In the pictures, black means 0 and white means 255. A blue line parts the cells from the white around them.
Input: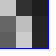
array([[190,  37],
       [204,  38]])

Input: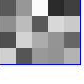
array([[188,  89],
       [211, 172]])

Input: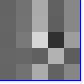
array([[115, 172],
       [121, 214]])

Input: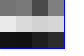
array([[218, 210],
       [ 17,  31]])

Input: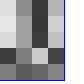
array([[161,  57],
       [161,  59]])

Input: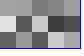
array([[ 87, 199],
       [152,  90]])

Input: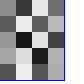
array([[235,  93],
       [ 23, 226]])
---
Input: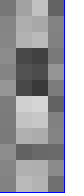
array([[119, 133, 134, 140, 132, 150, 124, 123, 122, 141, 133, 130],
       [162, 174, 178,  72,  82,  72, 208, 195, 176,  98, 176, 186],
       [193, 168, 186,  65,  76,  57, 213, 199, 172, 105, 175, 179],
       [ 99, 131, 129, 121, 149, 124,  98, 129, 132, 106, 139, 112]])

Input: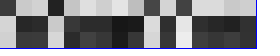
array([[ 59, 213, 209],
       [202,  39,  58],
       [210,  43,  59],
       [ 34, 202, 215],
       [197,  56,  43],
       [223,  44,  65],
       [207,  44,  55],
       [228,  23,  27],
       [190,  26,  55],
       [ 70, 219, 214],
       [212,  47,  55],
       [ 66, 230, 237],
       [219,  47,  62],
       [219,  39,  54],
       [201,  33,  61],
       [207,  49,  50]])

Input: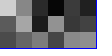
array([[207,  91,  75],
       [135, 166, 101],
       [ 42,  27, 125],
       [  6, 146,  69],
       [ 59,  56, 138],
       [ 32,  66, 143]])

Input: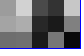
array([[156, 164, 110],
       [210, 173, 112],
       [ 74,  40,  26],
       [ 51,  26, 119],
       [199, 128,   9]])

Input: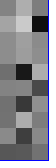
array([[131, 164, 141, 141, 111, 131, 113, 114, 138,  87],
       [174, 202, 159, 157,  24, 133,  56, 172,  62,  89],
       [125,  14, 139, 142, 173,  73, 144, 125, 137, 114]])

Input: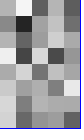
array([[180, 137, 180, 239, 171, 202, 215, 211],
       [245,  36, 100,  69, 212, 160, 126, 104],
       [ 95, 162, 157, 216, 116, 175, 180, 148],
       [181, 194, 207,  74, 192, 127, 172, 157],
       [ 93, 111, 170, 150, 166, 233, 171,  98]])

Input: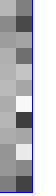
array([[183, 138, 157, 175, 179, 186, 172, 182, 172, 149, 151, 126],
       [127,  73, 164, 110, 196, 166, 248,  62, 166, 234, 136,  65]])

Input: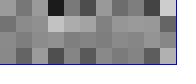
array([[155, 115, 138, 137],
       [119, 139, 126, 100],
       [154, 144, 140, 155],
       [ 27, 194, 145,  79],
       [121, 172, 127, 133],
       [ 77, 163, 132,  89],
       [153, 129, 126, 137],
       [109, 150, 138, 123],
       [126, 154, 134, 132],
       [ 68, 152, 148,  93],
       [205, 101, 135, 177]])
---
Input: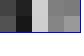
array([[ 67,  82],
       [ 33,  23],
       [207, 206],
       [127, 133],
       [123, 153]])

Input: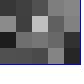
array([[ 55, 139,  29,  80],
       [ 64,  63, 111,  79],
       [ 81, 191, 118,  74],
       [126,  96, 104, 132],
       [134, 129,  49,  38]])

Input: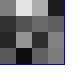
array([[127,  50,  38,  89],
       [228,  83, 148,  13],
       [173, 105,  46,  97],
       [ 28,  95, 130, 123]])

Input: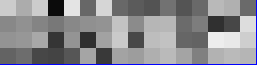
array([[204, 136, 147,  99],
       [172, 145, 151, 109],
       [204, 132, 168,  71],
       [ 11, 120,  53,  68],
       [228, 136, 148,  86],
       [103, 144,  47, 165],
       [214, 147, 162,  57],
       [104, 195, 202, 163],
       [ 91, 139,  72, 157],
       [ 83, 182, 189, 175],
       [114, 183, 194, 186],
       [ 84, 107, 102, 164],
       [105, 125,  99, 128],
       [185,  48, 237, 178],
       [176,  71, 232, 186],
       [106, 221, 206, 181]])

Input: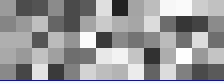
array([[156, 133, 176, 168, 136],
       [ 76, 152, 176, 152,  69],
       [ 83, 190,  86, 192, 227],
       [139, 100, 187, 159,  58],
       [ 73,  75, 149, 110, 127],
       [ 89, 163, 250, 115, 211],
       [223, 201,  59, 231, 189],
       [ 34, 176, 138, 243, 180],
       [165, 166, 115, 195, 236],
       [188, 221, 137,  49,  99],
       [246, 107, 187, 172, 221],
       [250,  54, 112, 254, 128],
       [204,  68, 221, 152,  74],
       [192, 139, 110, 195,  89]])

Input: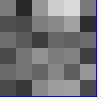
array([[124,  79, 110,  74, 106,  75],
       [ 41,  73,  89, 116, 117,  57],
       [150, 126,  61, 147, 101, 138],
       [204, 138, 103, 123, 135, 158],
       [218, 161,  96, 130,  95, 159],
       [121,  44, 107,  64, 150,  75]])

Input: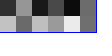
array([[ 48, 194],
       [150, 106],
       [ 24, 191],
       [ 73, 154],
       [ 12, 235],
       [108, 111]])

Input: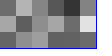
array([[109, 167, 101],
       [180,  94, 143],
       [133, 142, 158],
       [ 87, 166,  97],
       [ 52, 108,  98],
       [131, 226, 107]])
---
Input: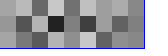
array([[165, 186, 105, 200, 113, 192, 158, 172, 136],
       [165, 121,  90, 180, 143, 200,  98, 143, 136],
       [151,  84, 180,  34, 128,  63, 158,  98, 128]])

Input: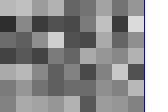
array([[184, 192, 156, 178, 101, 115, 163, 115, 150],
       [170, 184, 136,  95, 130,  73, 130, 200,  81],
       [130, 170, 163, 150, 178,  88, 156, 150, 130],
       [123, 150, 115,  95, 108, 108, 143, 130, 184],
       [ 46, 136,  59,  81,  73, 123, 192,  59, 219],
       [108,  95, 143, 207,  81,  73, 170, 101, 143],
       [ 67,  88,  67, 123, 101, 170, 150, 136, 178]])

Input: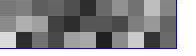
array([[139, 175, 160,  65,  45,  86,  86,  73, 127, 152, 100],
       [120, 127,  94, 100,  79,  45, 106, 145, 114, 190, 133],
       [218,  45, 114,  73, 160, 168,  32, 139, 203,  52, 106]])

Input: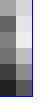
array([[128, 237],
       [100, 229],
       [163, 213],
       [114, 189],
       [ 61, 141],
       [ 34,  88]])

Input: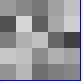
array([[ 80, 213,  95, 168, 206],
       [199, 191, 141, 175, 162],
       [148, 183, 111, 126, 134],
       [126, 175, 191, 103,  64],
       [155, 134, 119, 162, 191]])

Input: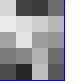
array([[162, 227, 156, 149],
       [235, 221, 206, 183],
       [124, 136, 177, 110],
       [213,  67,  59, 110],
       [ 75,  37, 190,  88]])
